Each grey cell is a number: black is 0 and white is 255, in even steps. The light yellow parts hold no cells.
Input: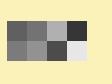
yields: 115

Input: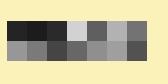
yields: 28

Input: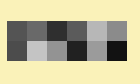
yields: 105

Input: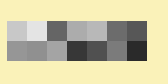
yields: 228

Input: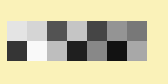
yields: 213

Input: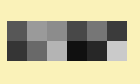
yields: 154

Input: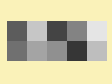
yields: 198
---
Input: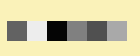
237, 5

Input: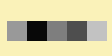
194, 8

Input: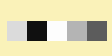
253, 16

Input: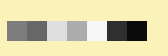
246, 11

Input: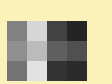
226, 36

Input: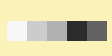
246, 44

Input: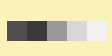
241, 58
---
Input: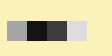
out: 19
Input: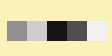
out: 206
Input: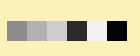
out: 177
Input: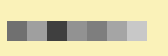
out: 159
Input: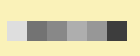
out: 115
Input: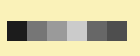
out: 118
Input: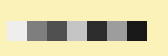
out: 126
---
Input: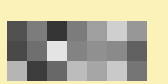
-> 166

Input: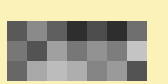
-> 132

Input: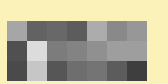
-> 116

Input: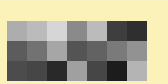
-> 70

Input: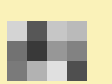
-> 178

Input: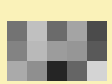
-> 37

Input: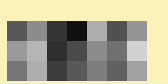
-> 124

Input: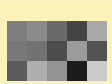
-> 147
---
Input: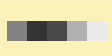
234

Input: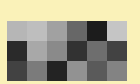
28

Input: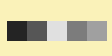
160

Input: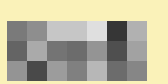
223

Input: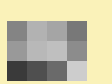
153

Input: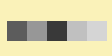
213
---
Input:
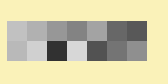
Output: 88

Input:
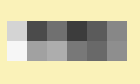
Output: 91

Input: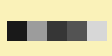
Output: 83

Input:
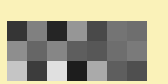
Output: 53

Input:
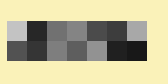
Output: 39

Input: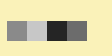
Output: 138

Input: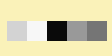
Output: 153

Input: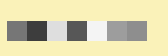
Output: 118

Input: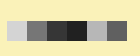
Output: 96

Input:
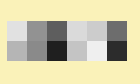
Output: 94
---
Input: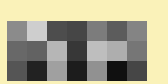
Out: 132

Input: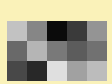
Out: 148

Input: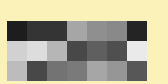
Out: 36

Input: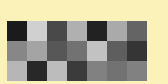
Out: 100

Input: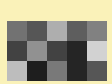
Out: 129

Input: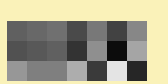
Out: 135

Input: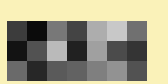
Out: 112

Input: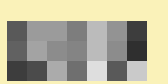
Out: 61

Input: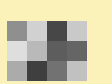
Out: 201

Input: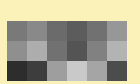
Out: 151
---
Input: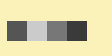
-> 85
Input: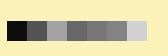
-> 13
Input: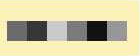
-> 107
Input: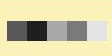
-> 88
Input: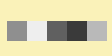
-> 143
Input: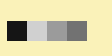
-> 21
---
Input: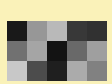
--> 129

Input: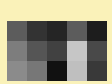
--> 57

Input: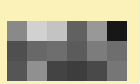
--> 118

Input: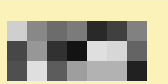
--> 33

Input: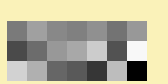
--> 1

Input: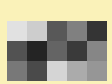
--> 150

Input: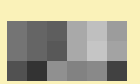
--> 65

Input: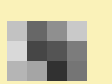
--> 117

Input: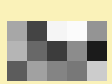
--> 204
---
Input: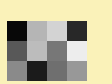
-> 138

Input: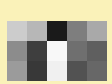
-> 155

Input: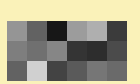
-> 98

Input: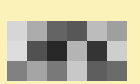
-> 129

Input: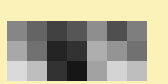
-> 218

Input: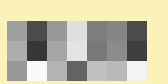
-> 152

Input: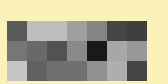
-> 197
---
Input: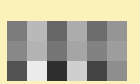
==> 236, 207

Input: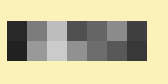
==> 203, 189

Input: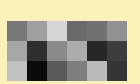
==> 213, 193

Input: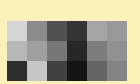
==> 214, 198

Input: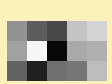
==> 247, 211

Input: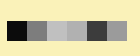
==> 192, 177

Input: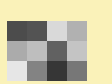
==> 230, 217

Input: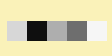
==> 246, 215
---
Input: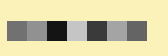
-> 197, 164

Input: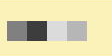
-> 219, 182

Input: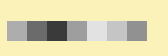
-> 226, 197

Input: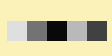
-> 223, 185

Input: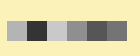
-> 201, 180

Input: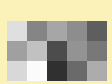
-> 251, 223

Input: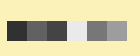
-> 234, 157

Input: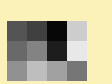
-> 232, 205

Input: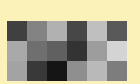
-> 212, 191
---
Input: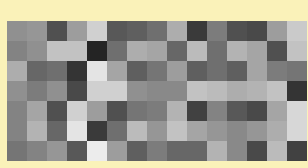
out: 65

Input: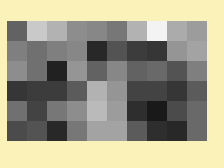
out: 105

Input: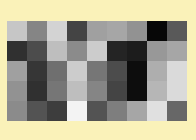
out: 103

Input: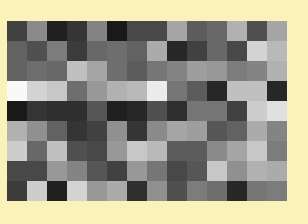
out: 124

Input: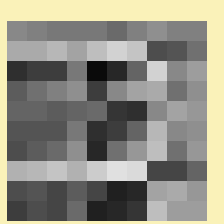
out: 157

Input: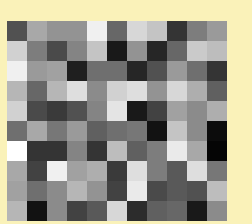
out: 139
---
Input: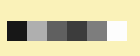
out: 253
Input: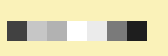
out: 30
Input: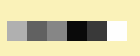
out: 254
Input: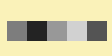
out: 84
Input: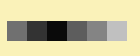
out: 192
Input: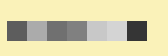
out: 53
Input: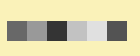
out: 83
